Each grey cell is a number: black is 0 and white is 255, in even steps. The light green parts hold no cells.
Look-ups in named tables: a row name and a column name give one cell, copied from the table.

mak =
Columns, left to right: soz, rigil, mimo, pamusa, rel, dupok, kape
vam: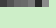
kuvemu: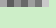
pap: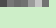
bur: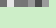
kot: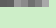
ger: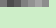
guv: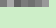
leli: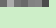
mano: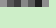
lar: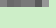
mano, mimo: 62
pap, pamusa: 113
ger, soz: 120
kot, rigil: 97
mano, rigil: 89
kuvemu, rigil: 93
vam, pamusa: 107
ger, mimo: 93
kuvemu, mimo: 142
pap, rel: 155
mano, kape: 142
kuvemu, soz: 167
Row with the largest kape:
kuvemu

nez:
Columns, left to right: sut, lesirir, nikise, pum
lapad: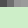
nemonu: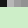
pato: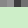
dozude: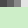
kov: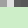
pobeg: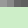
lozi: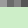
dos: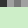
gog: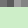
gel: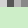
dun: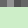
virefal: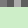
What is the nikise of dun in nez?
83
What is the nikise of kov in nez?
93
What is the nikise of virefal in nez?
172
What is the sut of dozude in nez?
74
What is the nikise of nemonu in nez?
158
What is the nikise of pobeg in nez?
103
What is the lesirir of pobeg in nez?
137
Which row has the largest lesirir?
kov

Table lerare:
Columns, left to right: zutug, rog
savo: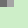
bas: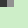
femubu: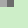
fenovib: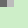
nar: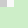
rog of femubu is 108
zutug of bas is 55
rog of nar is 249
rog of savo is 165
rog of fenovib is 188
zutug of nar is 204
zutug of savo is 111
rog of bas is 146
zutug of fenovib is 106
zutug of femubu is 168

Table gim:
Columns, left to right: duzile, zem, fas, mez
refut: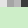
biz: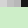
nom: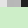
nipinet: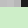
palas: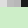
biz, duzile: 212
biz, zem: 193
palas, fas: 184
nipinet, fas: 184
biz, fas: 184
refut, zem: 165
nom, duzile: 228
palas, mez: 27
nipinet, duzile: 191
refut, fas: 184
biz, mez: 25

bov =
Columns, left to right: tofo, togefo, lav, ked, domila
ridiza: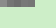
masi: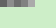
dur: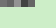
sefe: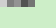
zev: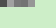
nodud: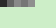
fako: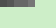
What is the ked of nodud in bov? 118
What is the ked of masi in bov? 129
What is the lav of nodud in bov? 137
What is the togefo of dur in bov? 100
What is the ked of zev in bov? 115
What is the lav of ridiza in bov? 110
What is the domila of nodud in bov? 143
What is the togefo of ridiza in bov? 117
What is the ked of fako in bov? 103
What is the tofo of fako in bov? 78
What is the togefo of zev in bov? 161
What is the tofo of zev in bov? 78
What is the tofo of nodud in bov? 42
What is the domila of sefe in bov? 116
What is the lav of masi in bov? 110
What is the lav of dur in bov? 147
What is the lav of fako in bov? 103
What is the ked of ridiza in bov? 120

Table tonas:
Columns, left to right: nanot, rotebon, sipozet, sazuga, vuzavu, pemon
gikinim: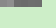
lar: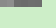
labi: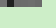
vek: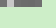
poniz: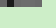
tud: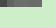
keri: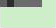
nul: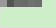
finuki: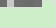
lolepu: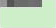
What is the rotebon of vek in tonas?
200
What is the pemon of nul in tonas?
108
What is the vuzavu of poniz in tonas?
109
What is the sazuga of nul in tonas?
106
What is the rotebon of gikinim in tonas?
143
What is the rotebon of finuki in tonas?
201
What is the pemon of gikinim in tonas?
109
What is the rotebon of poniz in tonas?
27
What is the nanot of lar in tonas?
138
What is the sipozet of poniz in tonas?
106
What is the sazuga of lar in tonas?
107
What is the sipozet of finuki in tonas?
111
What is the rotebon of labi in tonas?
33
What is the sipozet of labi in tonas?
107

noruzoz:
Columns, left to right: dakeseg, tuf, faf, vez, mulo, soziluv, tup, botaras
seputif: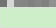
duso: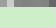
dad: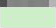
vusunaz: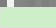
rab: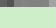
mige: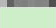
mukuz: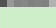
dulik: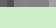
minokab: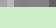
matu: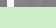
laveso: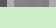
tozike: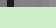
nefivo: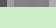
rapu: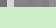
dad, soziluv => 131
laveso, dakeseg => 89
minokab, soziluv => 132
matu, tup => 128
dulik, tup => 131
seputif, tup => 128
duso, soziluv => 133
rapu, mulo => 128
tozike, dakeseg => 122
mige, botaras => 81
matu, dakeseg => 127
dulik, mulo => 130
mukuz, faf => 131
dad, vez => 134

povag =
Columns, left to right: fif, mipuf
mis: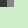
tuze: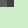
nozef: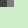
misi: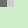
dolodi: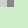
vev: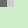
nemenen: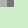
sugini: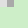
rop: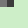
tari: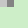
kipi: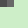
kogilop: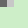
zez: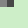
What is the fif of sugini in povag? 224
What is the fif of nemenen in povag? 176
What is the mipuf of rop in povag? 59
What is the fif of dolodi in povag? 207
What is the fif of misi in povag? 109
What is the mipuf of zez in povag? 71
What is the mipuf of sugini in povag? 169
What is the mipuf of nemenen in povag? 119
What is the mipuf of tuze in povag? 66
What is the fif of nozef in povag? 68
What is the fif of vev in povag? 107
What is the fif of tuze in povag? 96
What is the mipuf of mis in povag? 135
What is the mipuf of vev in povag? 204
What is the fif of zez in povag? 132
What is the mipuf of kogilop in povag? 199
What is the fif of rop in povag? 118
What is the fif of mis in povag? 57

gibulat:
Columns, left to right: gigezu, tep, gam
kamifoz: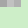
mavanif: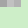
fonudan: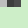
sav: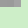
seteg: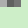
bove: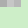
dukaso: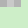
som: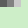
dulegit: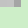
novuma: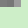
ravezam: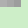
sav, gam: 163
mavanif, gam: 179
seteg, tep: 96
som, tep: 129
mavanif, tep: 193
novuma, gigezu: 124
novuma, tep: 119
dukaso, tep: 201
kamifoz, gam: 177
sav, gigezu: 155
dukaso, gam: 180

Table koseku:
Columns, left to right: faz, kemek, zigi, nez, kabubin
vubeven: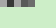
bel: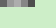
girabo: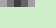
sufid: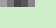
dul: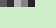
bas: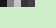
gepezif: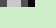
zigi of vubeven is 165
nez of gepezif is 81
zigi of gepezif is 200
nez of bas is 53
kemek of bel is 154
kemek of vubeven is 55
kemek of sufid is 121
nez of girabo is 101
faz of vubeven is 167
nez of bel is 134
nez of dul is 131
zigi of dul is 182
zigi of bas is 197
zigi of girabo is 62
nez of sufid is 87
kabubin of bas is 66
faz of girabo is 167
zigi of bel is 173
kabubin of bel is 77
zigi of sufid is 71
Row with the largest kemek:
gepezif

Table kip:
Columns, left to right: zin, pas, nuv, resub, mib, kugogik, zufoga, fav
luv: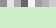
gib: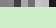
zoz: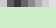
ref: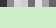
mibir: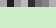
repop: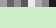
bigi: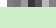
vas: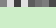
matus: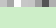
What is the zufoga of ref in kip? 165
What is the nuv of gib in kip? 64
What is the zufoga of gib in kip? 191
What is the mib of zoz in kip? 140
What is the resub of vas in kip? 225
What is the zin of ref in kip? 52
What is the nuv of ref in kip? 217
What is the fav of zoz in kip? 223
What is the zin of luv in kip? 145
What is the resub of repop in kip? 89

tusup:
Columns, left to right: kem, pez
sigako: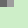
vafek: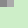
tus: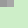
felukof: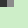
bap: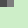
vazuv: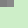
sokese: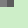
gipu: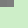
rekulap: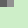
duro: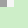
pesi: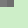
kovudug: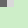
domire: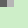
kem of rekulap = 97
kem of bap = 77
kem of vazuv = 128
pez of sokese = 92
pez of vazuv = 137
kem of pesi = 122
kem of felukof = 52
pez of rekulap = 146
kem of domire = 97
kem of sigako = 105
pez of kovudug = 217
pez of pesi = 110
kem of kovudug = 103
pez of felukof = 140
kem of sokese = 126
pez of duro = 246
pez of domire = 182
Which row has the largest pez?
duro

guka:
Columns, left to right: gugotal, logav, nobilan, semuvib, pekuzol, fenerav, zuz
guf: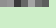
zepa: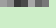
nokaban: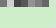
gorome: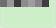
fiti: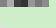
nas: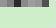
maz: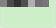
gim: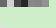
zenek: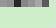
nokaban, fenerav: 125
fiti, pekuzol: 150
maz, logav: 74
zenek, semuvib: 134
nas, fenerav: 150
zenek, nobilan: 39
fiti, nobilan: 64
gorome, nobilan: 60
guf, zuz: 94
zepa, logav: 141
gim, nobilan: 72
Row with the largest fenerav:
zenek

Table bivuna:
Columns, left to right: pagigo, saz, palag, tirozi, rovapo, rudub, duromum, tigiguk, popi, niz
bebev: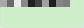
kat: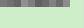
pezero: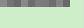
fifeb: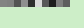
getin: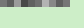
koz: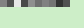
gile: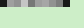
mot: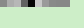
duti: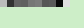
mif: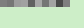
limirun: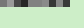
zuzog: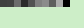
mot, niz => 135
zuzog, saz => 66
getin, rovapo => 97
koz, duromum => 129
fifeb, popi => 126
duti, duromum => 86
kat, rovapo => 126
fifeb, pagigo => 131
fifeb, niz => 94
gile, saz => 159
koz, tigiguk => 116
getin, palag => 155
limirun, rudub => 129
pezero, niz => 104

